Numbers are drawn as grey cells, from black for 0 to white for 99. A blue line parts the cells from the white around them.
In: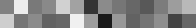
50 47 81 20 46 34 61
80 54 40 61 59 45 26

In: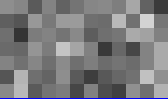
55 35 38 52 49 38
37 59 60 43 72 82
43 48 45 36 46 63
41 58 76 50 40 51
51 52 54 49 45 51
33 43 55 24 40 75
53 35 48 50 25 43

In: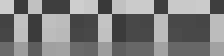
80 75 24 78 75 79 78 79
26 23 73 27 23 27 28 27
27 23 72 28 23 28 29 28
41 36 63 40 37 40 40 40

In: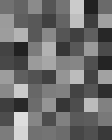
44 54 45 13
60 34 39 24
61 34 33 37
26 48 21 60
28 60 51 31
61 32 58 26
53 40 50 33
24 42 21 73
30 52 50 36
48 44 42 31

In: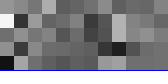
58 46 36 44 37 40
95 60 42 23 69 47
43 46 33 26 69 56
56 53 41 37 12 42
7 43 33 35 62 43

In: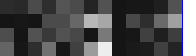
17 29 33 14 8 9 32
8 8 29 71 8 18 62
30 32 32 8 8 25 24
39 18 9 60 8 11 14

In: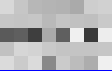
84 71 69 80
77 77 76 74
35 24 37 22
75 82 76 76
85 85 79 67

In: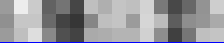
60 79 45 74 76 82 28 57
56 77 26 52 76 83 36 58
60 86 31 66 70 81 25 74
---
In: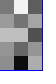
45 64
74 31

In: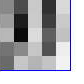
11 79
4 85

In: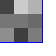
46 41
24 48

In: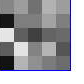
49 49
37 25

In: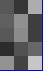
56 24
54 24

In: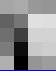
46 87
24 82
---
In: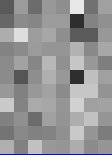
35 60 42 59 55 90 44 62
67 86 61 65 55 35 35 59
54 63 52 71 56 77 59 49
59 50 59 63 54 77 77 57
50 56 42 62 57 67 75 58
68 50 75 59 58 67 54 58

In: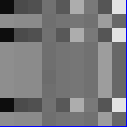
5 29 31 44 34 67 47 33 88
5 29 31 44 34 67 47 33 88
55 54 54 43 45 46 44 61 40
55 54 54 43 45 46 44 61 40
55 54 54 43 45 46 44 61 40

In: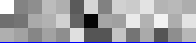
99 51 55 73 68 35 83 50 81 79 88 70 72 67
68 63 52 63 55 87 33 33 76 45 66 33 55 71

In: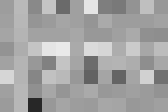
61 72 53 76 41 62 89 49 47 57 74 59
64 70 63 63 63 65 59 59 62 66 56 55
63 70 59 50 76 64 42 69 70 67 55 65
62 71 56 65 58 63 66 59 60 62 60 57

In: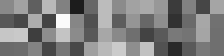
53 63 37 72 50 11 40 73 54 63 66 59 23 50 27 64
77 78 24 55 76 54 34 65 53 43 26 35 47 45 64 43

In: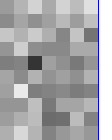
60 70 82 66 82 73 87
77 69 79 68 52 76 45
49 51 20 62 56 47 58
62 91 49 51 53 48 51
61 68 73 42 43 73 51

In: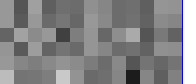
59 33 62 37 43 42 56 52 42 43 37 58 57
39 63 54 59 25 49 58 40 55 66 33 47 38
59 52 49 53 57 54 48 42 53 33 45 40 45
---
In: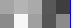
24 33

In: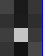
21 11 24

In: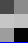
54 77

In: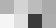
66 23

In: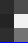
30 14

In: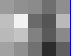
55 33 50 56

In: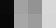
84 61

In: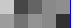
55 53
